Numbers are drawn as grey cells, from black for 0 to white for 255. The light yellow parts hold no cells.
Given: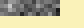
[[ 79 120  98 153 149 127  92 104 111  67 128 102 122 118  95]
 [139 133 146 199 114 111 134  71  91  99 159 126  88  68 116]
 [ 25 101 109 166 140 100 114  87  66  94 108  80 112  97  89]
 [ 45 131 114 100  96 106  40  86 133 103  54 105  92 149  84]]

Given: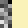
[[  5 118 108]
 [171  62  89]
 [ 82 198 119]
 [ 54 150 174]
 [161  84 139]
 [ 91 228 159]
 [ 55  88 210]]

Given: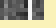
[[ 90  68 119  79 101  84  90  44 246  93  62]
 [ 95  65 141  77  90  90 115  39 246  84  66]
 [ 92  89 110 101  98  88  93  91 246  93 101]
 [ 65  90 104  85 107  58  53  43 246 116  71]
 [ 89  81 149  75  77  97  75  63 246  98 100]]

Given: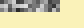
[[ 96  77 126 165 204  60  73 145 162 124  93 144 167  68  97]
 [152 191 208  99 186 196 212 223 100 122 118 203 132  91  54]
 [108 128 176  81 140  42  83 113 158 114 215 188 137  77 186]]

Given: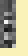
[[106  97  84  64]
 [132  88  85  62]
 [118  93  86  68]
 [ 97  88 160 124]
 [ 86 103  68  50]
 [139  75 243 148]
 [128  99  72  43]
 [ 76 113  22  40]
 [120  90 164 108]
 [105  86 184 127]
 [ 81 111  38  44]
 [188  75  88  43]]

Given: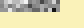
[[102 148 197 223 185 184 213 242 130 153 137  72 122 148 210]
 [145 134 181 124 151 206 152 137  74 132 142 170 155 136 140]
 [143 150 149 230 157 121 133 158 145 102 103 170  97 205  19]]
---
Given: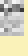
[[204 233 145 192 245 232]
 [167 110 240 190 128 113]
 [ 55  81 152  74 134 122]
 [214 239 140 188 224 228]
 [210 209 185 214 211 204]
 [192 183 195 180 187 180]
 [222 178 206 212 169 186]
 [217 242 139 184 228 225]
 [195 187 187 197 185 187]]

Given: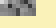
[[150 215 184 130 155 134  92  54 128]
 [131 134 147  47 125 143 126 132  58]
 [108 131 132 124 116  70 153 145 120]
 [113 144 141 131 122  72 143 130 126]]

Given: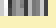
[[ 67 201 254  49 131 157 131  59 186 120 131 202]
 [ 67 202 251  56 131 157 124  59 186 120 131 202]
 [ 67 202 245  72 131 157 156  59 186 120 131 202]
 [ 67 202 245  72 131 157 156  59 186 120 131 202]]

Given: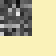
[[ 83 102  37  57  82  12 100  92]
 [148  91  77  47 154  28 115 136]
 [ 91  58  68 180  87 162  66  71]
 [ 85  71  75 115  88 232  43  94]
 [ 52 157  76  68  72  89  73  90]
 [ 90  57  70 104  86  80 116  59]
 [ 90 211 157 152 169 183  65 144]
 [ 58  74  56 116  31 114  77  50]
 [ 66 203  43  53  95 132  75 134]]

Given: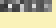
[[110 140  77 102 121 160  67 104  87 120  91  85 117]
 [141  63  50 232  74  69 203 105  87 213  91  79 170]
 [141  63  77 119  62  69 194 105  87 120  91  85 117]]

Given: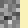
[[158 104 118 131 105]
 [101 104 178 118 130]
 [191 164 157 116 141]
 [ 81 108 161 149  92]
 [107 153  48  88 165]
 [129 106 124 215 126]
 [146 172 121 156 127]]
